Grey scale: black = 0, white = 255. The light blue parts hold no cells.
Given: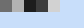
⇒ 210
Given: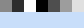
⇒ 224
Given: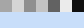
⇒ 15
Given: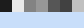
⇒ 192
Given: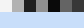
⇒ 55
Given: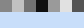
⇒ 84
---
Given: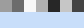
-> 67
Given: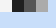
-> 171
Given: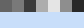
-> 40
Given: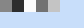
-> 196
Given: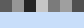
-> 80
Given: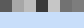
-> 125
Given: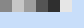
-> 230
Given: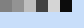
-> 12
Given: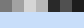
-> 29
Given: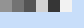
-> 242
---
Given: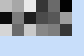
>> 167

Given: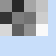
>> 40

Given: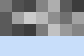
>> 81

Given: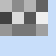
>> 139

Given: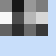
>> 23

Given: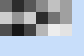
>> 44

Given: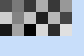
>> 121
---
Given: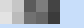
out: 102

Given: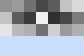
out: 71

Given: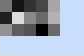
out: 105

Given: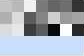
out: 154

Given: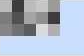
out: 144

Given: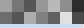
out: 224

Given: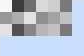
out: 163

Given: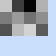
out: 113
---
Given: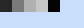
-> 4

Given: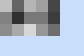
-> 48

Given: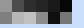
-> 6

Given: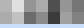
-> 59

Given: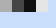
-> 15

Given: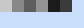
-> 27

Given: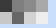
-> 57

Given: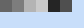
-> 37

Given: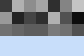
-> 13
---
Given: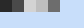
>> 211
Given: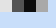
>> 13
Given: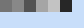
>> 83
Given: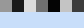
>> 219
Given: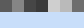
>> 70
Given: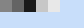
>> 25
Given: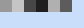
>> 71
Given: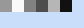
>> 129
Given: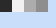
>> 172
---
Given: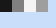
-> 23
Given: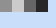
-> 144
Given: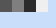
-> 85
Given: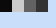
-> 10
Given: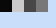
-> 8
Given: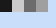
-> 25
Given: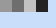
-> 153
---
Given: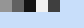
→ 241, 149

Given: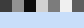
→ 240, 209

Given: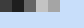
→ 195, 165

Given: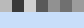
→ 208, 186

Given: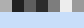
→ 237, 175

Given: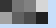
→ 214, 162
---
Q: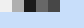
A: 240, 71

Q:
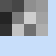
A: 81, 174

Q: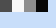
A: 77, 7

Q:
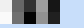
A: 240, 32

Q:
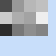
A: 76, 131

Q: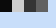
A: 10, 97

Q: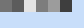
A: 115, 62

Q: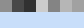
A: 142, 161

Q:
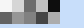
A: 246, 172

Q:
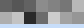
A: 98, 150
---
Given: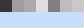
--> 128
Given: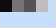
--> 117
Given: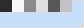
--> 223
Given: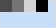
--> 117
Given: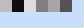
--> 127
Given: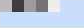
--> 156
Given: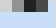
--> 146
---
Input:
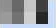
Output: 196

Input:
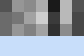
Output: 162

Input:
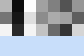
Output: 222

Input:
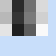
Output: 122

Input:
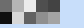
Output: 235

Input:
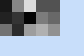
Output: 4
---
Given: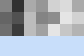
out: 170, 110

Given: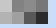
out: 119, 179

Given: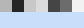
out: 242, 182

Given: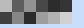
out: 53, 63

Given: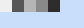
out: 45, 239

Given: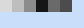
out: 76, 218

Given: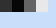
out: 232, 48

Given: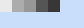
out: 55, 234

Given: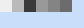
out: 108, 239
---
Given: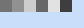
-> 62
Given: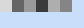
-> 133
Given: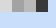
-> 57
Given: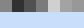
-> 152
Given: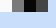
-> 68
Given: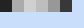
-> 56
